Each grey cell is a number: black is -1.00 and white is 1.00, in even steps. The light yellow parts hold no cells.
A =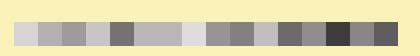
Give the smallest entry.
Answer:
-0.52
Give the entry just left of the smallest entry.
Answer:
0.11
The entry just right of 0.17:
0.01

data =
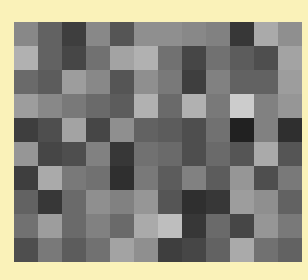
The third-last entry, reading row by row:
0.33
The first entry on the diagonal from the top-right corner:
0.12
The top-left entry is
0.07
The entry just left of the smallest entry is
-0.11
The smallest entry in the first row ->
-0.57
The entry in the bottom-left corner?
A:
-0.39
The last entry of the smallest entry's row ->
-0.63
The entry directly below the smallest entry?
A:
-0.33
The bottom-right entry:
-0.23
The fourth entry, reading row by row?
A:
0.07
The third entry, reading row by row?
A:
-0.51
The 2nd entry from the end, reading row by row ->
-0.11
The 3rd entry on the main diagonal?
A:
0.23
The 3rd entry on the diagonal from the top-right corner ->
-0.23
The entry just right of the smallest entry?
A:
0.01
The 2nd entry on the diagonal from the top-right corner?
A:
-0.39
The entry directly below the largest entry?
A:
-0.74
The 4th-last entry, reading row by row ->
-0.23
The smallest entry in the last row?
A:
-0.51
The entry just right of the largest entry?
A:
0.01

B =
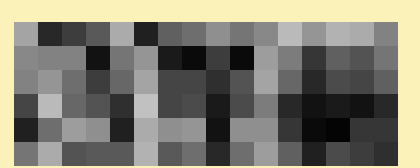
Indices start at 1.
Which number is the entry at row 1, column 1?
0.29
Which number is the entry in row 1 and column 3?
-0.52
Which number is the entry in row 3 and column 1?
0.02
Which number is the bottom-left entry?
-0.08
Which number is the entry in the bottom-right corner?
-0.63
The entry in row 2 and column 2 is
0.02
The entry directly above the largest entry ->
0.29
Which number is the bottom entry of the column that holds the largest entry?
0.40
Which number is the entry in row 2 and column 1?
0.07
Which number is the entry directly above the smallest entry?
-0.80
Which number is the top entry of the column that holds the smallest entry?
0.40
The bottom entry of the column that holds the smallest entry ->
-0.41
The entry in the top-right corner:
0.02
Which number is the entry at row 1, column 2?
-0.69
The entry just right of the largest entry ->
-0.46
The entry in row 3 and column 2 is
0.17
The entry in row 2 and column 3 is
0.02

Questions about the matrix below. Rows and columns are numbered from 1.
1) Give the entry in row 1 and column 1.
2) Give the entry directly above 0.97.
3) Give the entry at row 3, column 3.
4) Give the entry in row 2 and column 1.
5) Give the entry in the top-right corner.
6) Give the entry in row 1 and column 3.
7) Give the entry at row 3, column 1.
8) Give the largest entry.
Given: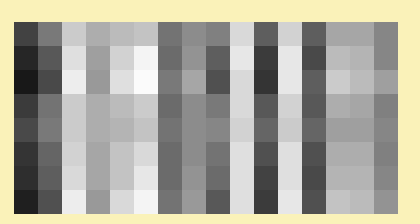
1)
-0.48
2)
0.91
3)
0.86
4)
-0.70
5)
0.05
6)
0.59
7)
-0.81
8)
0.97

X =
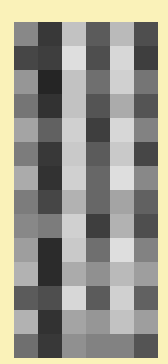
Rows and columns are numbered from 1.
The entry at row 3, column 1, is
0.18
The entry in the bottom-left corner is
-0.13
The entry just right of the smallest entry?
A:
0.52
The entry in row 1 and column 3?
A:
0.52
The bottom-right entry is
-0.34
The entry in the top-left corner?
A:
0.07
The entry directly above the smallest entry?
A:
-0.51
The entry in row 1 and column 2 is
-0.56
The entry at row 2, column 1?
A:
-0.45
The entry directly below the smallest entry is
-0.61
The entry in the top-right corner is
-0.39
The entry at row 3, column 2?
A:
-0.71
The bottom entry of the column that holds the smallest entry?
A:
-0.56
